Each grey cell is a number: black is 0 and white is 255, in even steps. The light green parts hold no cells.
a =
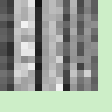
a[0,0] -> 84
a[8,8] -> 211
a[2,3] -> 172
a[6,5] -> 37
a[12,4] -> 184
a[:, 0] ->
[84, 88, 106, 80, 95, 99, 76, 73, 98, 88, 113, 102, 94]
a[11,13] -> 95
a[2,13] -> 111
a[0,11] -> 73
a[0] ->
[84, 59, 195, 185, 229, 19, 168, 187, 157, 89, 180, 73, 136, 93]
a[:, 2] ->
[195, 194, 186, 179, 198, 188, 179, 176, 177, 197, 215, 185, 154]
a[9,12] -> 137
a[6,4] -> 218
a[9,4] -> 234
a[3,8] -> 137
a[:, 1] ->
[59, 66, 93, 55, 78, 81, 47, 47, 69, 58, 97, 84, 61]
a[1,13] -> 92
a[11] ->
[102, 84, 185, 161, 169, 45, 170, 179, 202, 67, 167, 116, 139, 95]
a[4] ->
[95, 78, 198, 182, 197, 44, 169, 192, 150, 79, 170, 92, 152, 111]
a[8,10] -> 146
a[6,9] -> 105
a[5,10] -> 149
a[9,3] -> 206
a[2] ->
[106, 93, 186, 172, 199, 41, 172, 175, 164, 68, 156, 109, 145, 111]
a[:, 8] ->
[157, 182, 164, 137, 150, 198, 148, 146, 211, 157, 159, 202, 241]
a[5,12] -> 140
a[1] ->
[88, 66, 194, 173, 202, 40, 167, 187, 182, 97, 173, 83, 125, 92]
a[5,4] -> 164
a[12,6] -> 181
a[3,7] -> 194

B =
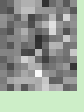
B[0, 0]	95
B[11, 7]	96
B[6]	[114, 87, 137, 105, 118, 50, 106, 181, 178, 114, 121]
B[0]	[95, 109, 159, 176, 176, 160, 49, 107, 131, 89, 140]
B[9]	[118, 77, 126, 139, 178, 171, 105, 117, 134, 153, 54]
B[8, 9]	109
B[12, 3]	88
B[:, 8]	[131, 121, 107, 153, 139, 124, 178, 135, 119, 134, 113, 99, 180]
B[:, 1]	[109, 80, 127, 99, 81, 133, 87, 131, 126, 77, 111, 164, 87]
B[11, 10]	158
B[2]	[145, 127, 98, 158, 70, 96, 118, 183, 107, 211, 140]
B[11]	[123, 164, 176, 178, 176, 170, 198, 96, 99, 159, 158]
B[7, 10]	199
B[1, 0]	96
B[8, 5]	108
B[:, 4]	[176, 190, 70, 78, 127, 123, 118, 67, 184, 178, 150, 176, 140]
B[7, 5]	181
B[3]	[142, 99, 128, 125, 78, 140, 178, 225, 153, 129, 145]
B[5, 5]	46
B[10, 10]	115
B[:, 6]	[49, 149, 118, 178, 120, 78, 106, 88, 64, 105, 151, 198, 206]
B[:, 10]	[140, 89, 140, 145, 129, 146, 121, 199, 131, 54, 115, 158, 115]
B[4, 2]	141
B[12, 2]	160
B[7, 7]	159

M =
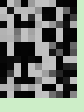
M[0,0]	4
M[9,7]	194
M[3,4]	3
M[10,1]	60
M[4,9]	5
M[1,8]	191
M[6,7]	115
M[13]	[9, 191, 5, 4, 2, 191, 194, 110, 67, 5, 133]
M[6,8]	15
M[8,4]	11
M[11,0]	11
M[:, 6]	[193, 4, 7, 193, 3, 4, 192, 193, 190, 193, 159, 194, 2, 194]
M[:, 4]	[155, 185, 47, 3, 163, 170, 4, 3, 11, 194, 192, 5, 161, 2]
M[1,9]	103
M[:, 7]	[179, 5, 5, 151, 4, 2, 115, 21, 193, 194, 88, 191, 3, 110]
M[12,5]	192
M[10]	[4, 60, 194, 5, 192, 193, 159, 88, 37, 6, 4]
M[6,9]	4
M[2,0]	180
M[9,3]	2
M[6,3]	4
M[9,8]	4
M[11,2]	8
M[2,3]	194
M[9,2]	192
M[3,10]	170
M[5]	[177, 180, 132, 193, 170, 193, 4, 2, 193, 3, 3]
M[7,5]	191
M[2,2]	6
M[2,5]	193
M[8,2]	16
